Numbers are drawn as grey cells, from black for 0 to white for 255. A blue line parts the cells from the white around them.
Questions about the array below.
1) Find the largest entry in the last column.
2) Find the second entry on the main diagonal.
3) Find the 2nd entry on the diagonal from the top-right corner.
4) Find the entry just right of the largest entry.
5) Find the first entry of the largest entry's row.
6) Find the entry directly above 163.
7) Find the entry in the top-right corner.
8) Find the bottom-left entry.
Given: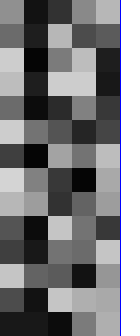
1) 197
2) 30
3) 76
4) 129
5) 212
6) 84
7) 183
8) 24

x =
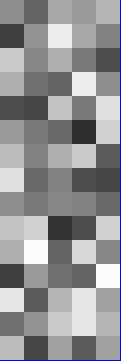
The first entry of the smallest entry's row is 154
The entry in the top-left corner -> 142
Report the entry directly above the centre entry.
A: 175
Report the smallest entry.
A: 45
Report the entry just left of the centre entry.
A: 106
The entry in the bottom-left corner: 188
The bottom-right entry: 162
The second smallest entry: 51
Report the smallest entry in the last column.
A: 71
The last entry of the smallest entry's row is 209
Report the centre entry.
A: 129
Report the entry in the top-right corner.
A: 181
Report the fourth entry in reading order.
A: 154
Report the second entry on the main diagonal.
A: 148
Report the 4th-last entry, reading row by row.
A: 71
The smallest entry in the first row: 100

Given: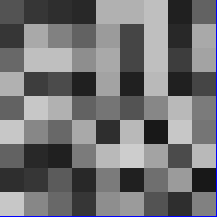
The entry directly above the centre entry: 163
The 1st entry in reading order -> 83
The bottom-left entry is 199
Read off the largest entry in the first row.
191
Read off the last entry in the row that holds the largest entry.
185
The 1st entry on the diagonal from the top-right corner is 98
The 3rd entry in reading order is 46
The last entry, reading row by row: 129
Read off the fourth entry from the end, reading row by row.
155
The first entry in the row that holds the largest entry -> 98
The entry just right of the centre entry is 83
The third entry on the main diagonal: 191
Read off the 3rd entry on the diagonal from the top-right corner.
191
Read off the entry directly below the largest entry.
32
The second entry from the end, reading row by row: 46
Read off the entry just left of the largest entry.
185
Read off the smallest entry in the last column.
24
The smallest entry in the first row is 32
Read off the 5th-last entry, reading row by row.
142
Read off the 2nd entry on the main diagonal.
169
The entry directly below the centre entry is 46

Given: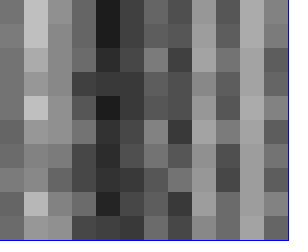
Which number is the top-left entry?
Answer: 115
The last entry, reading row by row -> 101
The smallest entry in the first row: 28
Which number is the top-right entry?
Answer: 130
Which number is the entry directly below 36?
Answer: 64
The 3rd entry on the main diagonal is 136
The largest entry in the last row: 163
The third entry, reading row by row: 144
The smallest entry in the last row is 57
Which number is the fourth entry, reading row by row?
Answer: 101
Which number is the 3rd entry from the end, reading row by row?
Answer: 107
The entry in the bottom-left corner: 107
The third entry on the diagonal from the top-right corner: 115
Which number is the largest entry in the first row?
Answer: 191
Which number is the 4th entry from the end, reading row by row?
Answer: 136
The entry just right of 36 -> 71
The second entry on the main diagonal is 191

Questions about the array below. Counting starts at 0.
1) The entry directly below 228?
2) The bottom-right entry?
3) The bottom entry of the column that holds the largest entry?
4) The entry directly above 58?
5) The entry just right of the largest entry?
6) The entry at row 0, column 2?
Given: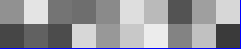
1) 97
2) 58
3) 236
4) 215
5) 131
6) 116

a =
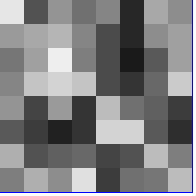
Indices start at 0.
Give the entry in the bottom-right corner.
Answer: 188
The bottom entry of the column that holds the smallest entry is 112
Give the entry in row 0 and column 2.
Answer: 148
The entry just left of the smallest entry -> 75
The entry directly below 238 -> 211
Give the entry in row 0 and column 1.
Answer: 82
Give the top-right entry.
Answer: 141
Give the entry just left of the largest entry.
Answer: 160
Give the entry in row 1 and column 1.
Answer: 168
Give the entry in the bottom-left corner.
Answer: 126
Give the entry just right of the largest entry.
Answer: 126
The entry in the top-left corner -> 230
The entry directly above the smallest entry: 39
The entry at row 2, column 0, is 118
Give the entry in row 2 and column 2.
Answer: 238

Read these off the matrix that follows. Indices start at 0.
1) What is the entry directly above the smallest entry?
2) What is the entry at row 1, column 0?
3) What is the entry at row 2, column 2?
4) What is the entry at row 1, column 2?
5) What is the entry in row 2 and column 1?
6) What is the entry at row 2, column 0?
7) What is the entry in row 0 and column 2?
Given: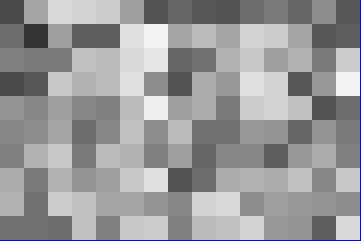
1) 166
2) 108
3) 122
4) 159
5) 122
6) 128
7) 218

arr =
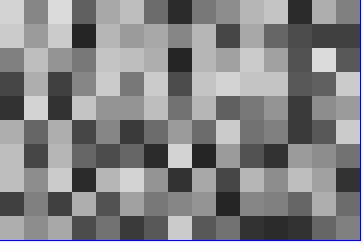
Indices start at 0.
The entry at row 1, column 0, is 203
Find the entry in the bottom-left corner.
174
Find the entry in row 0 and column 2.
219
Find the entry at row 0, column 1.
134
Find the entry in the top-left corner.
211
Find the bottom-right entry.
128
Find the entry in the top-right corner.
128
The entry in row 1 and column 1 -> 155
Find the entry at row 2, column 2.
148
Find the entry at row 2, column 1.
190

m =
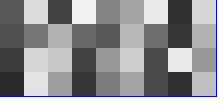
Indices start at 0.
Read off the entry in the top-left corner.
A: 89
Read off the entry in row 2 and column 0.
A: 61
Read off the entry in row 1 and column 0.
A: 81
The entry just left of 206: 151
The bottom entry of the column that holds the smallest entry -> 42
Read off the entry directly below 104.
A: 67
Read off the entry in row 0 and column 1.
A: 220
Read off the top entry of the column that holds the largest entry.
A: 241
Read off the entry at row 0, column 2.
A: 67
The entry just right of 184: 110
